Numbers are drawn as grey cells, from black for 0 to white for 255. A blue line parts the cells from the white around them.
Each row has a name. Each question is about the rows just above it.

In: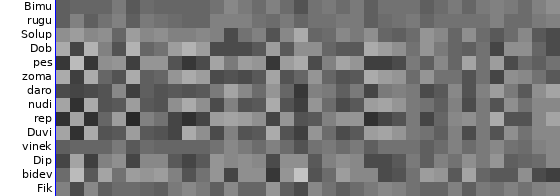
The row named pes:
[ 55 187  55 143 149  63 149 149  83  55  75 164 122 157 149  55 157 171
  75 129 164 149  63  63  75 122  95 136 102 164 114 157  75 108  95 114]
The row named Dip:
[ 69 164  63 129 143  69 136 136  89  69  89 149 136 143 136  75 143 143
  89 129 143 136  75  75  89 122  95 129 114 143 122 149  95 102 108 136]
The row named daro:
[ 75  69  75  83 136  63  95  83  89  83  89 122 164 136 108 149 102  55
 129 122  95 122  69 122 129 122  75  89 136  83 129 157 122  89 143 164]
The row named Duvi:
[164  49 171  83  89 157  89  83  69 171 143  75 129  83  89 171  83  63
 149 108  75  89 157 164 149 122 114  95 129  75 122  83 143 114 136 136]
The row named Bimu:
[ 95 102 102 102 122  89 108 102 102 102 102 114 136 122 108 129 108  83
 114 122 108 122  95 114 114 114  95 108 122 102 122 129 122 108 129 143]

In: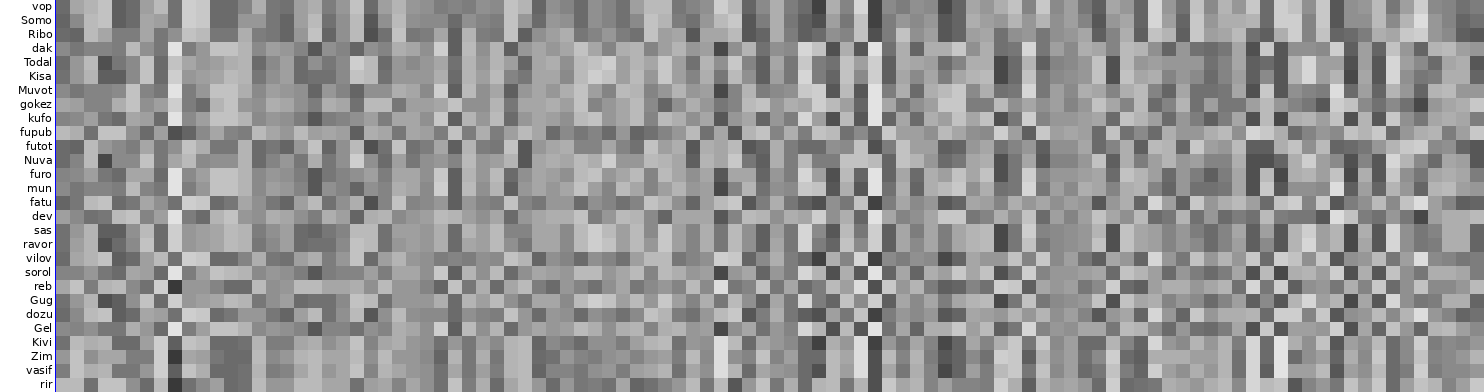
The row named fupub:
[186 174 113 194 194 144 107 159  80 101 138 166 132 125 186 166 151 186
 159 166 159  95 174 166 119 166 159 125 194 125 174 125 159 186 166 107
 138 119 132 107 151 101 113 132 151 186 113 166  87 180 194 132 174 125
 194 186 113 138 101 200 159 159 144 186 166 144 138 206 159  95 200 159
 166 159 107 194 113 138 107 174 151 151 174 186 144 214 200 174 107 132
 151 138 194 180 200 107 151 174 180 125 159 200]
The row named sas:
[113 151 180  95  95 144 186 107 206 151 159 166 186 180 125 144 159 107
 101 119 132 186 186 113 159 159 151 174 107 180 159 186 132 132 166 166
 138 186 206 186 159 186 138 200 159 132 174 119 186 144  95 159 119 214
 138  87 186 119 206  95 166 125 166 125 166 180 186  72 119 206 132 138
 144 151 180  80 194 166 159 132 151 125 107 132 166  95 159  87 180 206
 159 180  72 174  87 214 144 119 132 174 174 101]
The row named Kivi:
[113 186 174 180 107 107 159 206  95 194 186 107 107 113 180 125 125 166
 174 144 159 194 132 166 174 151 144 113 151 119 159 138 180 186 101 138
 125 107 144 144 125 159 180 186 113 151 144 221 186 107 166 151 138 107
  65 174 151 221  65 151 119 166 132  72 101 166 132 174 200 119 200 138
 159 107 107 180 132 101 214 151 138 180 151 180 125 214 107 227 174 144
 194  87 159 144 186 107 138 206 125 138 132 151]
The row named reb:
[166 194 125 180 186 138 113 206  57 151 151 132 107 107 186 144 151 186
 186 166 166 174 144 186 151 151 132 101 194 119 174 107 166 186 125 107
 151 132 113 144 166 119 138 151 132 186 138 221 119 132 194 119 166 107
 125 186 159 221  80 200 151 180 125  95 101 132 113 206 200  95 166 151
 159 119 138 206 107  95 159 174 174 151 166 180 113 214 119 206  95 144
 151 119 174 132 200 107 144 194 138 138 151 186]
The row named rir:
[186 186 113 194 194 144 107 186  57 113 138 159 107 113 186 151 151 186
 186 166 166 113 159 166 132 166 144 113 194 125 174 107 166 186 151 107
 151 119 125 113 166 101 113 132 151 186 119 186  87 151 194 119 174 107
 180 186 119 180  80 200 166 180 132 159 132 132 125 206 174  95 180 159
 166 151 107 206 107 113 119 174 166 151 174 186 138 214 186 194  87 132
 151 119 194 159 200 107 159 194 180 132 159 200]
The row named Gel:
[138 132 144 119 119 174 151 107 227 125 159 194 194 180 138 151 144 132
  87 132 132 113 144 132 174 166 144 206  95 186 144 180 107 151 166 151
 159 186 174 144 174 180 132 174 180 151 159  72 144 166 113 151 132 214
 180  80 186  87 227 113 166 101 174 174 200 159 186  95 119 214 132 151
 144 166 166 119 186 180 144 107 151 113 107 125 166  80 200  87 159 159
 151 206  80 166 101 194 151 101 180 186 159 138]

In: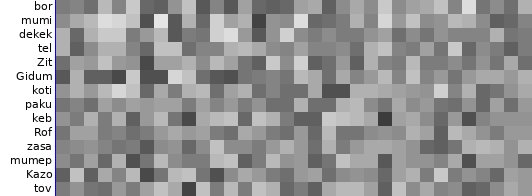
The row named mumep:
[140 117 161 104 177  80 117 185 140 124 124 185 193  96 124 185 147 153
  96 117 193 169 169  88 161 147 147 132 169  80 161 161 147 104]
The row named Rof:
[117 161 161 124 132 111 124 153 169 153 161 124 111 169 153 124 111 153
 104 185 117 117 140 147 140 177 161  96 185 169 147 124 153 153]

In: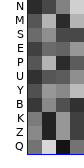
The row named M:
[ 86 180  43 180]
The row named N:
[ 43  72 130 208]
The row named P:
[ 86 180  43  92]
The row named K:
[123  35 151  64]
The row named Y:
[ 80 151 137 188]

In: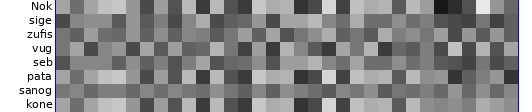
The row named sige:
[ 74 134 142 142  90 150  90 126  74 134 172  74  96 104 150  74 164 164
 185 134 110 172 110 110 142 110 126  82  74  66 118  66  96]

